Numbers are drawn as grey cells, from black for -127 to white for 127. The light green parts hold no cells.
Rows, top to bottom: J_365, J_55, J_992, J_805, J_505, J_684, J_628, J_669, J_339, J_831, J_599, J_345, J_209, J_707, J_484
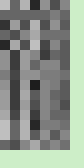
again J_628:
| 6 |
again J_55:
| -25 |
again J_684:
| -67 |
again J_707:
| -36 |

